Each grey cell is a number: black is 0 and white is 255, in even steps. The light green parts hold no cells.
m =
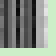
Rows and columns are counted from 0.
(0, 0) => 101
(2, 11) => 229
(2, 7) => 98
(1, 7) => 95
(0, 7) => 96
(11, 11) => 199
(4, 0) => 120
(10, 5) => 121
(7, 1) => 51
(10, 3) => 136
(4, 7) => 95
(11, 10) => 166
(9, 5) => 125
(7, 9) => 176
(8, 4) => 24
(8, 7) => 95
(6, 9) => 174
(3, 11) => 226
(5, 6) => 72
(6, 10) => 168
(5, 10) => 167
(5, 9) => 173
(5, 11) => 201
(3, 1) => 52
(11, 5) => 118
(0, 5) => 129
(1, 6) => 72
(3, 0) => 91
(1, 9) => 175
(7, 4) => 16
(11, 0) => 119
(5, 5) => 119

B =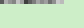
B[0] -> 92
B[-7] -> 165
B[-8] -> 125
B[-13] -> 132

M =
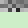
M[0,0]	181
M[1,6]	103
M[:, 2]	[90, 160, 74]
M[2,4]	36
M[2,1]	198
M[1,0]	112

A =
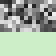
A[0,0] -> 57
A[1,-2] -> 106
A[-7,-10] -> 131
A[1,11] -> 201
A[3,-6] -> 123
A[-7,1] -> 130
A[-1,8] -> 148
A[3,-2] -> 31
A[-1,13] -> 66
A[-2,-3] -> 76
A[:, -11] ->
[113, 227, 166, 109, 237, 167, 190, 207]
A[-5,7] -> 184
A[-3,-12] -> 221
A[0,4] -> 233
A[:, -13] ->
[49, 130, 234, 106, 76, 212, 164, 115]
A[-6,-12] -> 100
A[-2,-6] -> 215
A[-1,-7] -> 217
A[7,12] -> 85
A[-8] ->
[57, 49, 40, 113, 233, 196, 90, 137, 121, 115, 125, 174, 237, 171]
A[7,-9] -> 205
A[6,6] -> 175
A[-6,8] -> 135
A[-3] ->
[220, 212, 221, 167, 232, 141, 49, 33, 188, 42, 92, 141, 44, 96]
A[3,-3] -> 211
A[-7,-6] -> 37
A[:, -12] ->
[40, 55, 100, 24, 183, 221, 236, 122]
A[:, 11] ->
[174, 201, 42, 211, 130, 141, 76, 72]
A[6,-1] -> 116
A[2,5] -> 41

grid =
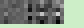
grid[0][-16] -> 92
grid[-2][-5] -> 53
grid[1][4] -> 85
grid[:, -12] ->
[86, 85, 113, 93, 101, 95]
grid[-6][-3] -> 121
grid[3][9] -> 118
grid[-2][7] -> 10
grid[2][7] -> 17
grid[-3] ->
[94, 133, 89, 104, 93, 97, 111, 113, 105, 118, 192, 114, 95, 131, 207, 100]
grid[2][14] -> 47
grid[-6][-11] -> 94
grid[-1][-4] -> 101
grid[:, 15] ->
[116, 163, 112, 100, 118, 93]
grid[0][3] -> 105
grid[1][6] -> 134
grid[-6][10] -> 149
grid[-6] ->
[92, 113, 90, 105, 86, 94, 116, 81, 98, 103, 149, 99, 74, 121, 146, 116]
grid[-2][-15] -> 73
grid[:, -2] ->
[146, 114, 47, 207, 38, 5]
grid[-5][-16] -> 102
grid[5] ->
[88, 56, 85, 99, 95, 104, 90, 63, 107, 70, 13, 65, 101, 75, 5, 93]

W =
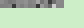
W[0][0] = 141
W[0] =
[141, 130, 119, 125, 140, 139, 145, 131, 136, 164, 116, 138, 61, 111, 138, 136]
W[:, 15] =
[136, 135]
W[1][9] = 55
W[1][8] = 130

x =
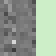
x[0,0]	114
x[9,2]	134
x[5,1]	95
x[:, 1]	[157, 112, 107, 75, 114, 95, 140, 99, 86, 127, 135, 105, 94, 149]
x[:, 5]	[122, 121, 121, 115, 128, 123, 124, 129, 102, 110, 117, 127, 116, 122]
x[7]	[111, 99, 107, 159, 121, 129, 123, 123, 86]
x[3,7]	133
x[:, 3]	[115, 111, 113, 132, 97, 95, 138, 159, 97, 126, 214, 121, 60, 136]
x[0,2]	134
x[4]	[119, 114, 93, 97, 117, 128, 123, 123, 130]
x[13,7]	110
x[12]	[115, 94, 96, 60, 116, 116, 107, 120, 136]
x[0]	[114, 157, 134, 115, 116, 122, 124, 110, 79]
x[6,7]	120
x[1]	[125, 112, 152, 111, 124, 121, 135, 110, 113]
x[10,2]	130
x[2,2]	152
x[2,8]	98
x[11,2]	100
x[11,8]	104
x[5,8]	105
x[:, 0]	[114, 125, 110, 123, 119, 125, 123, 111, 116, 119, 116, 130, 115, 130]
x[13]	[130, 149, 123, 136, 114, 122, 119, 110, 120]
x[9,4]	122
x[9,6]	114
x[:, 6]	[124, 135, 122, 111, 123, 119, 132, 123, 111, 114, 125, 128, 107, 119]
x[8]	[116, 86, 127, 97, 121, 102, 111, 129, 133]

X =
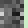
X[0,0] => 79
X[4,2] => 96
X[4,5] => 47
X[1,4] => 110
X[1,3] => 92
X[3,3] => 29
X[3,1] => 106
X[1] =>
[86, 104, 92, 92, 110, 47]
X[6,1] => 84
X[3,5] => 186
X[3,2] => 123
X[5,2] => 98
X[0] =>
[79, 72, 72, 100, 65, 117]
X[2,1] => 113

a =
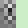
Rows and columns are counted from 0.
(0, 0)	156
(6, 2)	132
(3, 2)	68
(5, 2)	89
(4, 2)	204
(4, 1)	86
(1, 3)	102

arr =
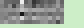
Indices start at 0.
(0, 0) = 141
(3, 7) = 127
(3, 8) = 96
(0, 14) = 144
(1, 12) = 111
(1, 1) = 106
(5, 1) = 160
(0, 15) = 100
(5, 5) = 122
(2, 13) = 160
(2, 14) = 127
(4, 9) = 160
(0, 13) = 100
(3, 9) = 125
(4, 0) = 133
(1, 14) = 155
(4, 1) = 123
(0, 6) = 96
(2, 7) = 154
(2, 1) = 144
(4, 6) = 149
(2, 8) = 167
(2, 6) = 173
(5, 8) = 118
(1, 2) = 143
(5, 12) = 119
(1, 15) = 115
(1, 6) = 121
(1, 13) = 129
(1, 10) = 98
